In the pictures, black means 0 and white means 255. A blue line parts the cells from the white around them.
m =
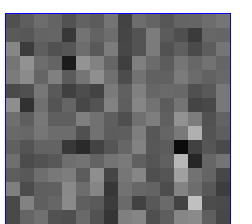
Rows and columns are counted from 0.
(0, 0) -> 80
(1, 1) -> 87
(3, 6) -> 130
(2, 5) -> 109
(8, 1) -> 103
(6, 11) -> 92
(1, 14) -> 103
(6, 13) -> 68
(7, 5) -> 127
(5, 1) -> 80
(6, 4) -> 101
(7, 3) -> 95
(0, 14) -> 109
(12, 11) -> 77
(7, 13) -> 124
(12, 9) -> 103
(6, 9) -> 134
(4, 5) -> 117
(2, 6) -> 89
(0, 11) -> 87
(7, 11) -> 96
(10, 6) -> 99
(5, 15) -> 120
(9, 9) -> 130
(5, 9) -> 128
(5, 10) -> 102
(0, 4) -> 82
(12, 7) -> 55
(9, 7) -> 85
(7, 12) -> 146
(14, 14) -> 95
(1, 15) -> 101
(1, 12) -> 79
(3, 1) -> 146
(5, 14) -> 89
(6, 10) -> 114
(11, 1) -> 88
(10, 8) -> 122

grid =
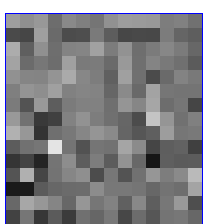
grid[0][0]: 158
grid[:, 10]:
[153, 72, 123, 132, 75, 163, 166, 196, 95, 69, 22, 150, 103, 94, 86]
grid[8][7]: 138
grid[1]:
[74, 70, 159, 106, 76, 78, 122, 93, 71, 73, 72, 124, 101, 94]
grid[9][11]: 94
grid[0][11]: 125
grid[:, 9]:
[155, 73, 110, 111, 112, 105, 134, 76, 86, 139, 104, 113, 117, 136, 108]
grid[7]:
[153, 113, 57, 64, 130, 146, 125, 112, 102, 76, 196, 149, 113, 128]
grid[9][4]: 116
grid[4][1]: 133
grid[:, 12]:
[129, 101, 123, 112, 131, 116, 118, 113, 118, 98, 91, 138, 110, 153, 119]
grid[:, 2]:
[152, 159, 144, 119, 132, 142, 153, 57, 51, 118, 36, 69, 91, 151, 55]
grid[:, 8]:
[157, 71, 146, 153, 160, 138, 149, 102, 101, 165, 147, 83, 120, 96, 71]
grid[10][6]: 125
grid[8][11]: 157
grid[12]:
[26, 27, 91, 103, 107, 108, 140, 120, 120, 117, 103, 115, 110, 164]
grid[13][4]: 103
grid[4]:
[145, 133, 132, 148, 170, 135, 125, 96, 160, 112, 75, 106, 131, 121]
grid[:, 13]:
[113, 94, 103, 91, 121, 116, 69, 128, 121, 64, 92, 186, 164, 78, 103]
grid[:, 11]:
[125, 124, 135, 121, 106, 118, 109, 149, 157, 94, 95, 125, 115, 119, 116]
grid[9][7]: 114
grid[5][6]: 131
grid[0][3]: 109
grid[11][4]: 134
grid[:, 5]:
[127, 78, 133, 122, 135, 133, 129, 146, 134, 82, 93, 143, 108, 150, 112]
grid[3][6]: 123

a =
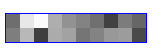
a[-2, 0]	110
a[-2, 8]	124
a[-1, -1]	73
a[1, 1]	184
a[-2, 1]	232
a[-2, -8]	251
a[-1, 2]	63

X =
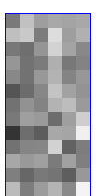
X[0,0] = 122
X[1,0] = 191
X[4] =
[136, 114, 152, 179, 132, 151]
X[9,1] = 133
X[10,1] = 153
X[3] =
[150, 114, 123, 175, 120, 131]
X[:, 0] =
[122, 191, 120, 150, 136, 85, 114, 121, 52, 114, 167, 127, 187]
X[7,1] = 159
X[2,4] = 164
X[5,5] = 147
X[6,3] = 179
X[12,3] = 180
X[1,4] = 158
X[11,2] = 121
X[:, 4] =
[164, 158, 164, 120, 132, 162, 189, 159, 165, 98, 161, 94, 137]
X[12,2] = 156
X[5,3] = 195
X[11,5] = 152
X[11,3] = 116

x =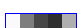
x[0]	250
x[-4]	126
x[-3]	71

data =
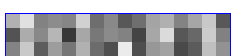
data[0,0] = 177
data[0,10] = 164
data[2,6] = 108
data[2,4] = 118
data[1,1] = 172
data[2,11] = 162
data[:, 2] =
[130, 137, 93]
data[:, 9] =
[111, 68, 78]
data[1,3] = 182
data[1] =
[83, 172, 137, 182, 55, 167, 120, 139, 130, 68, 167, 219, 87, 104, 204, 129]
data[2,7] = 79

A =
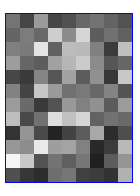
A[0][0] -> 116
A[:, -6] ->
[70, 206, 97, 161, 86, 154, 82, 222, 35, 158, 115, 110]
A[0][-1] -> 82
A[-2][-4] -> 119
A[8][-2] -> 44
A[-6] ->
[155, 106, 58, 82, 153, 129, 145, 91, 155]
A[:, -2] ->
[99, 113, 59, 86, 55, 132, 91, 114, 44, 59, 92, 50]
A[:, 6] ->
[115, 93, 128, 140, 145, 104, 145, 98, 168, 41, 32, 60]
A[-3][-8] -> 141
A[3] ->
[157, 102, 93, 161, 182, 203, 140, 86, 102]
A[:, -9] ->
[116, 101, 128, 157, 71, 130, 155, 190, 51, 151, 245, 80]
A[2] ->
[128, 122, 228, 97, 188, 185, 128, 59, 191]
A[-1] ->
[80, 55, 45, 110, 118, 64, 60, 50, 177]
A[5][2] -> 198
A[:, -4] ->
[104, 214, 185, 203, 92, 121, 129, 214, 92, 129, 119, 64]
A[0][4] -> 81
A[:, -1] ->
[82, 97, 191, 102, 200, 84, 155, 105, 78, 185, 149, 177]
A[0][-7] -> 154
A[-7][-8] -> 68
